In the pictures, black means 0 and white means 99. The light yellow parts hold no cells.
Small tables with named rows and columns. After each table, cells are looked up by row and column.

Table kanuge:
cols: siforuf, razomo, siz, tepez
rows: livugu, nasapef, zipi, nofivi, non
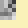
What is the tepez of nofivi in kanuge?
78
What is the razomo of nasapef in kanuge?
78
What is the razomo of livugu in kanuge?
79
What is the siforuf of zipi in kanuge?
65
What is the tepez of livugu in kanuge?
22
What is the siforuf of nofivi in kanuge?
48
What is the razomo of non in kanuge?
75
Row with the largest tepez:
non

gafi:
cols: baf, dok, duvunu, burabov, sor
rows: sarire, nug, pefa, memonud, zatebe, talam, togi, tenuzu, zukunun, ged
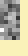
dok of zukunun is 57
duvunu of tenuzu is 41
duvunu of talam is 58
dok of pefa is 59
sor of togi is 36
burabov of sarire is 63
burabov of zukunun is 45
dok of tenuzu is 62
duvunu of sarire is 46
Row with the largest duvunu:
zatebe

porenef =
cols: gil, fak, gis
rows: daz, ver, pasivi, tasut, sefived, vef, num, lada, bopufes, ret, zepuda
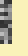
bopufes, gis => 27
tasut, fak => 20
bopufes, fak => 61
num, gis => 57
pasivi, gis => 62
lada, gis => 27
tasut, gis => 54
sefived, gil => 73
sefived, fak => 60
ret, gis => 41
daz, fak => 23
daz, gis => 20
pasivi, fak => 55
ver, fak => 30
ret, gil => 44
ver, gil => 35
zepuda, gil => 22
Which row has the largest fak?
zepuda

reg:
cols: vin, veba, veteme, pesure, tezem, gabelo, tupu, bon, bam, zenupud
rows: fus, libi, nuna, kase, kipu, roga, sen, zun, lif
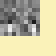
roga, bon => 41
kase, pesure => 32
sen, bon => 66
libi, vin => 49
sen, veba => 61
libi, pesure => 39
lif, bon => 42
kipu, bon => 30
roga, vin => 28
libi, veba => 42
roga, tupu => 73
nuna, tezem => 43
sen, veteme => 88
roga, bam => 10
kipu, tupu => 52
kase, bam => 52
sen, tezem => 57
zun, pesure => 58
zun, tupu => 29
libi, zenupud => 52

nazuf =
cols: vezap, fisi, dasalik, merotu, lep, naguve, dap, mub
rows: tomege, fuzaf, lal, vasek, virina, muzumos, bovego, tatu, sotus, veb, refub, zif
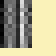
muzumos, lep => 16
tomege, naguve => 85
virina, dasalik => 55
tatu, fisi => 39
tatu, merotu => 42
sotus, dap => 34
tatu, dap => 40
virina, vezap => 9
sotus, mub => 41
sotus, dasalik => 38
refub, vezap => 6
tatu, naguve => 84
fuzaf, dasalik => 48
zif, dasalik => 59
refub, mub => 24

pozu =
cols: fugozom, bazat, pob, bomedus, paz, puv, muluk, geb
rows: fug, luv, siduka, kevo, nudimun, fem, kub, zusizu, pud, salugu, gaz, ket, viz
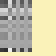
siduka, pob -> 53
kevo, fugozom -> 72
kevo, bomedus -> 71
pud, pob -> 71
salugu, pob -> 70
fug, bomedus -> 36
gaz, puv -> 65
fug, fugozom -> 34
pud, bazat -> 54
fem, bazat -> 68
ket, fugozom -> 63
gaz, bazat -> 65
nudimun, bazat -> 33
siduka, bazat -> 83
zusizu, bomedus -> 67
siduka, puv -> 81
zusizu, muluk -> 64
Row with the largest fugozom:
siduka

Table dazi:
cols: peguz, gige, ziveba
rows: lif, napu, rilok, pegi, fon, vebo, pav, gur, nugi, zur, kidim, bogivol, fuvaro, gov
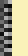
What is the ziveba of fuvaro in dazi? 69
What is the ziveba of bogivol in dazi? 4
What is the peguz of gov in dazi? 47
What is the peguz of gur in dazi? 43
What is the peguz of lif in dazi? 33
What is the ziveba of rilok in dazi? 35

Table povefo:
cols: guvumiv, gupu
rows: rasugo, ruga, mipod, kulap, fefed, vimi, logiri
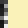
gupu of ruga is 65
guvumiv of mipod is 12
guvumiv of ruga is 9
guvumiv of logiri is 10
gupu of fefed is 93
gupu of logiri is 92
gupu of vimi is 39
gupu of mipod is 31
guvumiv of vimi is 8
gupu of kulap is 54
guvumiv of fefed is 46
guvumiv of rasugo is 22
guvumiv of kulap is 13
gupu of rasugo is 26

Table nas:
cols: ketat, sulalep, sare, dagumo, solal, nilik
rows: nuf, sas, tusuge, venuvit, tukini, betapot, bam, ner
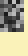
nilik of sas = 74
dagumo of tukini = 31
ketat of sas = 24
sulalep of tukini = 19
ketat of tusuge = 41
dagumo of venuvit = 72
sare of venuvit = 62
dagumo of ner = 14
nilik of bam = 35
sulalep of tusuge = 55
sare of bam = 24
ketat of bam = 17
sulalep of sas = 32
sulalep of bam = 51
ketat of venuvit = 38
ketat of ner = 61
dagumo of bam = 38
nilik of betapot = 54

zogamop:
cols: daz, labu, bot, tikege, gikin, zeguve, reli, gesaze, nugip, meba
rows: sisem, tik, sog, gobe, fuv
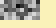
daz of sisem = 86
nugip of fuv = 59
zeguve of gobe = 36
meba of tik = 49
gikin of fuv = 62
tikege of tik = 58

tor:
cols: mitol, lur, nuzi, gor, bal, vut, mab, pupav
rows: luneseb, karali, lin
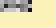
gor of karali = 51
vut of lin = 50
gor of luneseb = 60
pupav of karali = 72
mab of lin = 60
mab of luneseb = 64
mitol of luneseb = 72
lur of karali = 14
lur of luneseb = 57
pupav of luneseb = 14
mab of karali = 54
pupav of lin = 6
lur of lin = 77
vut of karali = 45
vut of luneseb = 61
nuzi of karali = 51
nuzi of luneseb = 64
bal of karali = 31
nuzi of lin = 78
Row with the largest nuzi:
lin

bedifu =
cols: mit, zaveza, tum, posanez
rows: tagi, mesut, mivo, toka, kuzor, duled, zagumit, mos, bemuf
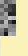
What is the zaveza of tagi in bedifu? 37
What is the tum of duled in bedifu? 28
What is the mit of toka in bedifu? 43
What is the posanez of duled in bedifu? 9
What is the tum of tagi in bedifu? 47
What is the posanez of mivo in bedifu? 19
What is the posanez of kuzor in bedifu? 72
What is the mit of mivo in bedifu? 55

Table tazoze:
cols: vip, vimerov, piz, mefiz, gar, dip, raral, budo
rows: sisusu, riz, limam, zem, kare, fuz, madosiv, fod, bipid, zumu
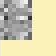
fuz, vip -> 70
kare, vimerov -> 22
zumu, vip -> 62
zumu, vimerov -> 32
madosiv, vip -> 68
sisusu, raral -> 93
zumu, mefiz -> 50
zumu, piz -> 61
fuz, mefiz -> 55
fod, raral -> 58
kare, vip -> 87
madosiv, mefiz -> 64
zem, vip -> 64
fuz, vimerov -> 52
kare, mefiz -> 60
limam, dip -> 61
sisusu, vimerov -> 53
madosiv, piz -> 58
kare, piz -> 55
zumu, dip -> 81

